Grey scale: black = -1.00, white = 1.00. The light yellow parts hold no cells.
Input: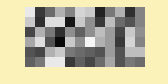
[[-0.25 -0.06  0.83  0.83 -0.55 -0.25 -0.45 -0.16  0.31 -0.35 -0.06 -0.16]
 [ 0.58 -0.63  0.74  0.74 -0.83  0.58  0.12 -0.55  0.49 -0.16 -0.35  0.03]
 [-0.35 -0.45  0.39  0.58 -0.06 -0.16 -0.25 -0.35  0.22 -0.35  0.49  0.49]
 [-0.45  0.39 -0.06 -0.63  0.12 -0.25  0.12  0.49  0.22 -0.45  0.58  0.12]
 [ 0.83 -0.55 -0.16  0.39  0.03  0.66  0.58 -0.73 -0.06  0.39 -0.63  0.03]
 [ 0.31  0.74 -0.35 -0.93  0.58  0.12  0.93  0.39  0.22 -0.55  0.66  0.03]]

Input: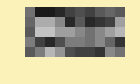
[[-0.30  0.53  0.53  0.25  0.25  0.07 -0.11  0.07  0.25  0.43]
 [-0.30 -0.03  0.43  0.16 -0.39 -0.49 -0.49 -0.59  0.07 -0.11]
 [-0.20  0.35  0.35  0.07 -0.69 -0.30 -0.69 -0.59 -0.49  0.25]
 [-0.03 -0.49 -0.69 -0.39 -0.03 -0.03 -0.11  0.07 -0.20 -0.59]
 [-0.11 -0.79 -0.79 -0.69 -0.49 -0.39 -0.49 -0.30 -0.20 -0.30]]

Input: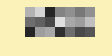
[[-0.71  0.23  0.32 -0.63 -0.14 -0.43 -0.33]
 [-0.14 -0.24 -0.43  0.75  0.32  0.23  0.50]
 [ 0.40  0.66 -0.71  0.03  0.13 -0.06  0.13]]

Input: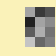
[[-0.74  0.28  0.09]
 [ 0.54 -0.19  0.00]
 [-0.27  0.37 -0.10]
 [ 0.28 -0.55 -0.36]]

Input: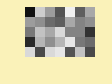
[[ 0.70 -0.43  0.70  0.80 -0.35  0.52 -0.43]
 [-0.06  0.52  0.32  0.70  0.03  0.03 -0.61]
 [-0.87  0.61  0.22 -0.35  0.88 -0.26  0.32]
 [-0.69  0.42  0.12  0.42  0.80 -0.06 -0.16]
 [ 0.22  0.12 -0.16 -0.26  0.32  0.03  0.12]]

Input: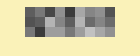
[[-0.35 -0.26  0.41  0.04 -0.26  0.41 -0.16  0.04 -0.16]
 [-0.06 -0.54  0.23  0.23 -0.06  0.23  0.51  0.31  0.13]
 [-0.26 -0.06 -0.44  0.13 -0.54  0.31  0.04  0.13 -0.35]]

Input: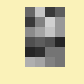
[[-0.55  0.01  0.63  0.19]
 [ 0.09  0.29  0.54  0.19]
 [ 0.37  0.29  0.01 -0.09]
 [-0.71 -0.63 -0.09 -0.09]
 [-0.37 -0.27 -0.37 -0.71]
 [-0.19  0.54 -0.55 -0.27]]
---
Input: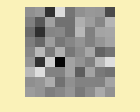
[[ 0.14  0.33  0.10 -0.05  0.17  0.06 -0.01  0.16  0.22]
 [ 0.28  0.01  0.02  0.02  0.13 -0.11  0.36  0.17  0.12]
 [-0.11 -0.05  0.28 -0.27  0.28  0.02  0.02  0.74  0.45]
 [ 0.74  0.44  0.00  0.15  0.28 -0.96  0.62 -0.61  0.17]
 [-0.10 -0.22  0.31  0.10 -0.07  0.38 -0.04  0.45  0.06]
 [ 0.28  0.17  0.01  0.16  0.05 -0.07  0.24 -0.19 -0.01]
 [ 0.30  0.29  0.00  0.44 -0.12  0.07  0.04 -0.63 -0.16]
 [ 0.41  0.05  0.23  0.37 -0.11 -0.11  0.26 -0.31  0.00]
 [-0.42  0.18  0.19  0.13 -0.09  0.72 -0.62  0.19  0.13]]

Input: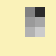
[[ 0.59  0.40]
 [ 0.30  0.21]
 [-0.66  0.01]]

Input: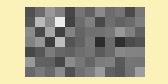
[[ 0.23 -0.10 -0.32 -0.25  0.21 -0.03 -0.12 -0.37  0.08 -0.18 -0.05 -0.18]
 [-0.09 -0.08 -0.30  0.00 -0.03 -0.21 -0.07  0.10 -0.44 -0.25 -0.23  0.20]
 [ 0.02  0.03  0.07 -0.18 -0.29 -0.09 -0.14 -0.23 -0.19 -0.03 -0.32 -0.44]
 [-0.35 -0.41 -0.64 -0.15 -0.65 -0.07 -0.23 -0.34  0.49 -0.52  0.18  0.02]
 [-0.24  0.00  0.19 -0.07 -0.11 -0.12 -0.21  0.03 -0.49  0.30 -0.42  0.09]
 [-0.01 -0.16 -0.23 -0.14 -0.43  0.00 -0.15 -0.48  0.84  0.10  0.46 -0.32]
 [-0.07 -0.42 -0.08 -0.16  0.08 -0.24 -0.08 -0.45  0.00  0.19 -0.17 -0.37]]

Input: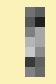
[[-0.18  0.02]
 [-0.24 -0.55]
 [ 0.09  0.58]
 [ 0.30  0.42]
 [ 0.31  0.00]
 [-0.76 -0.32]
 [-0.27 -0.11]]

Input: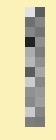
[[-0.05 -0.01]
 [ 0.04  0.59]
 [ 0.24  0.08]
 [ 0.19  0.14]
 [ 0.06  0.61]
 [ 0.31 -0.28]
 [ 0.12  0.44]
 [-0.02  0.35]
 [ 0.12 -0.74]
 [-0.09  0.06]
 [ 0.05 -0.13]
 [-0.27  0.77]]

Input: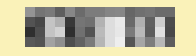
[[-0.27  0.44 -0.02  0.30 -0.33  0.87  0.73  0.42 -0.04 -0.23 -0.39  0.12
   0.27 -0.35 -0.30]
 [-0.43  0.76 -0.27  0.45 -0.04  0.81  0.73  0.46 -0.35 -0.12 -0.64  0.65
   0.53 -0.38 -0.63]
 [-0.40  0.61 -0.25  0.38 -0.18  0.83  0.73  0.40 -0.12 -0.08 -0.56  0.37
   0.54 -0.44 -0.35]
 [-0.16 -0.16 -0.09 -0.12 -0.20  0.06  0.04 -0.03 -0.03 -0.16  0.06 -0.26
  -0.04 -0.09  0.16]]
